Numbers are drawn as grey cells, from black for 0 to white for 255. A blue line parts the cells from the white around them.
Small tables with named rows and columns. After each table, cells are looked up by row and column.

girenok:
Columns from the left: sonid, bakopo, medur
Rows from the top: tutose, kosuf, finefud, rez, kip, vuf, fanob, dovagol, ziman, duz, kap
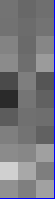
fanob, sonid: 92
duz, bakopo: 168
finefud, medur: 134
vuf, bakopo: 117
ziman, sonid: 139
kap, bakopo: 127
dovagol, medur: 97
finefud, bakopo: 106
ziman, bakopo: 135
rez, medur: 155
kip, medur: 85
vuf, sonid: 42
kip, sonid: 74
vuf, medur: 97
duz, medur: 126
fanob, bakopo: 112
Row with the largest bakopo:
duz

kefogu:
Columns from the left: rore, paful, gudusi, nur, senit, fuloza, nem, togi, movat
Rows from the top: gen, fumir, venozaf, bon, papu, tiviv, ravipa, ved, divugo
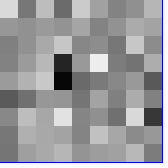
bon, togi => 115
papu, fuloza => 122
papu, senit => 106
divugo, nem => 161
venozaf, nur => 198
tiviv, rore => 90
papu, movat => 89
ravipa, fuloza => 144
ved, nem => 167
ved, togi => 139
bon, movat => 173
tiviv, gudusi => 151
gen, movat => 182
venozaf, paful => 145
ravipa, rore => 136
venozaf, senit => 135
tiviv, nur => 149
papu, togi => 153
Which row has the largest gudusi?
papu

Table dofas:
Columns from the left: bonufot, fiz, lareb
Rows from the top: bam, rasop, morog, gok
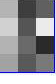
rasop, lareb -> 235
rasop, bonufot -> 209
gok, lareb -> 121
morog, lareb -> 42
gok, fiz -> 89
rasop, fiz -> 85
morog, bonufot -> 179
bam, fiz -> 62
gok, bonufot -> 162
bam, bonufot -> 180
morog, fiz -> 106
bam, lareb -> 96
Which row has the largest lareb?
rasop

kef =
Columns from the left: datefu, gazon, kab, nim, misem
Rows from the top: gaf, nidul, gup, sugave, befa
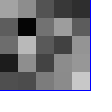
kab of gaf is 83
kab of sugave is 67
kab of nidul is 114
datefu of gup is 109
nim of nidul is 157
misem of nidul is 92
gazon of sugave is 142
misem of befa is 200
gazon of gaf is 141
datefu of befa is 79
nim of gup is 65
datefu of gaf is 163
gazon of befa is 76
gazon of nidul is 5
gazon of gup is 185
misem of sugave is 151
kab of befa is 124
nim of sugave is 140
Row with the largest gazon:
gup

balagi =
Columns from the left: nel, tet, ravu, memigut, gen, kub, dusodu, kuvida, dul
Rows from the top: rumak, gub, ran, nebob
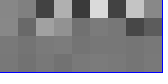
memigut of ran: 124
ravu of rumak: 66
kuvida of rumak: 196
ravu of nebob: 120
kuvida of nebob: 117
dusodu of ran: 119

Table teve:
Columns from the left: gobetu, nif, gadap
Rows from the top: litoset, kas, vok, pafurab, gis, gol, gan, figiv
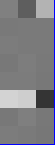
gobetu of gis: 124
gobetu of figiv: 124
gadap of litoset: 179
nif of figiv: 122
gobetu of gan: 120
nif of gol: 206
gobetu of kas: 121
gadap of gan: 120
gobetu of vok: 124
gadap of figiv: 119
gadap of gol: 52
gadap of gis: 120
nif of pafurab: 125
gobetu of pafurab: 120
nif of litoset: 94

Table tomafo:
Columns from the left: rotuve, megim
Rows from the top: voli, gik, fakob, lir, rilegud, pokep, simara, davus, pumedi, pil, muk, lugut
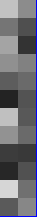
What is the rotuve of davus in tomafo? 146
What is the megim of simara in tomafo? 88
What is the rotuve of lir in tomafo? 144
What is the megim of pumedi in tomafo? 57
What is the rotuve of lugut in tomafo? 90
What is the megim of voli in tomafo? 140
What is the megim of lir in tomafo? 129
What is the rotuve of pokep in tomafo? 35
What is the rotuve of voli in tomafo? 194
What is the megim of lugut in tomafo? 135
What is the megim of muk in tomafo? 112
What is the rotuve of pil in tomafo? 39
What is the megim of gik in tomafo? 79
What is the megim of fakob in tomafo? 51
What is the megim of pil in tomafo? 81
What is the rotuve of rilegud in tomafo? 93
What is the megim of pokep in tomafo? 83
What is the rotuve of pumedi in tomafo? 60
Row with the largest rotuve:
muk

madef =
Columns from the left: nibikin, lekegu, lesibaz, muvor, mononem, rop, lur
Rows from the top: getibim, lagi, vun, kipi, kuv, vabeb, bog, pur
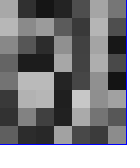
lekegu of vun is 86
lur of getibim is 118
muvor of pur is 162
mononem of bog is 170
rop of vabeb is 143
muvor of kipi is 167
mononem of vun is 65
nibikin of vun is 136
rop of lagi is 181

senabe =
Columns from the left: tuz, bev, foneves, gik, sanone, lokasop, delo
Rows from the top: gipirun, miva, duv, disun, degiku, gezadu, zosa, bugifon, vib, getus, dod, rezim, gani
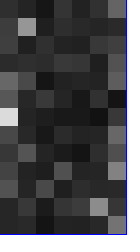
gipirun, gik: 52
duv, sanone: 33
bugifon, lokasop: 37
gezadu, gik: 37
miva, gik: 46
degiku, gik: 34
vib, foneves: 36
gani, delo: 115
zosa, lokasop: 18
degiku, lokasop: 35
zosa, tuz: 219
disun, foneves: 44
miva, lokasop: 37

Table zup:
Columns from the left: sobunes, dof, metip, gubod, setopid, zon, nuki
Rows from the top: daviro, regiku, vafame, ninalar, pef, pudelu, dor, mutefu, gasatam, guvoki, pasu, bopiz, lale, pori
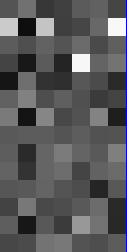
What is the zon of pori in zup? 78
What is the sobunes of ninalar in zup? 68
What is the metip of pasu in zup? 100
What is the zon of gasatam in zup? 89
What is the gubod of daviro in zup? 64
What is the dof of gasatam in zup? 42
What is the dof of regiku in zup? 14

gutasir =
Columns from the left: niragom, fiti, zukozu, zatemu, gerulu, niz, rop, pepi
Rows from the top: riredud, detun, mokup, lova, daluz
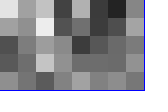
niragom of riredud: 227
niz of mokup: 87
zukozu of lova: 196
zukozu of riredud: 194
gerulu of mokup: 60
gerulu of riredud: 177

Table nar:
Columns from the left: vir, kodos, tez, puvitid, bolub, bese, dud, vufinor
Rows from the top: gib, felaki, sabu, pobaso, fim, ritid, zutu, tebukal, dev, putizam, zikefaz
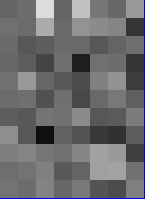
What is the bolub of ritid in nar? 72
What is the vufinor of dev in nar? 64
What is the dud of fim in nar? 146
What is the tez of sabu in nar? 93
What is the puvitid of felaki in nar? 105
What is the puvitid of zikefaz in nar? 104
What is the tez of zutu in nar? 116
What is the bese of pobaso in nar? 112
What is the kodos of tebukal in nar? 88
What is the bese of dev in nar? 161
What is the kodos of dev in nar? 132
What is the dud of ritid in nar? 120
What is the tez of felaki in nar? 171
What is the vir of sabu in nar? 106
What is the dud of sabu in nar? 100

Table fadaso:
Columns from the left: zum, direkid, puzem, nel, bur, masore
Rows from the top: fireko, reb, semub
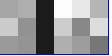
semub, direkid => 148
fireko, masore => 181
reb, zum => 203
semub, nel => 175
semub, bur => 157
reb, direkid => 146
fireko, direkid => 174
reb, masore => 221
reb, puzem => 27
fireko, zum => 166
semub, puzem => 27

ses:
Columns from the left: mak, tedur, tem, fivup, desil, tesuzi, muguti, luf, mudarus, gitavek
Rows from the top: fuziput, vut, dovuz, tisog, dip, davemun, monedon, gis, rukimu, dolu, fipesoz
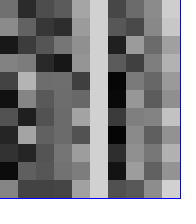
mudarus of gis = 95
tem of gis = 97
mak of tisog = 130
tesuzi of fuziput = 209
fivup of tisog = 23
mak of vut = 139

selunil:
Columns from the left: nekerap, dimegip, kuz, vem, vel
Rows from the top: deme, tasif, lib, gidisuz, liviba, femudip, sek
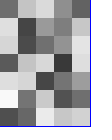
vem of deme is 143
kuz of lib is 112
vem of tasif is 126
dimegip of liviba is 214
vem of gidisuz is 57
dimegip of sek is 103
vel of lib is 228
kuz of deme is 218
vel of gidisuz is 222
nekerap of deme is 110
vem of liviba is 116
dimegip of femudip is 116
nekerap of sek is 79
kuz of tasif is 154
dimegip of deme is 196
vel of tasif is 199
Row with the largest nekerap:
femudip

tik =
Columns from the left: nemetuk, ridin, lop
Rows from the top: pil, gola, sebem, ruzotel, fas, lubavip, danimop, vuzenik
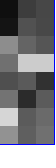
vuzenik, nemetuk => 146
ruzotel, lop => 204
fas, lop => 49
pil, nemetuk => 15
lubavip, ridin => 43
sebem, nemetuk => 141
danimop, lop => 106
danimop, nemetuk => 214
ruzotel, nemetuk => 112
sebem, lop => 85
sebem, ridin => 100
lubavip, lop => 91
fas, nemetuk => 79
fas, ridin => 90
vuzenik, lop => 112

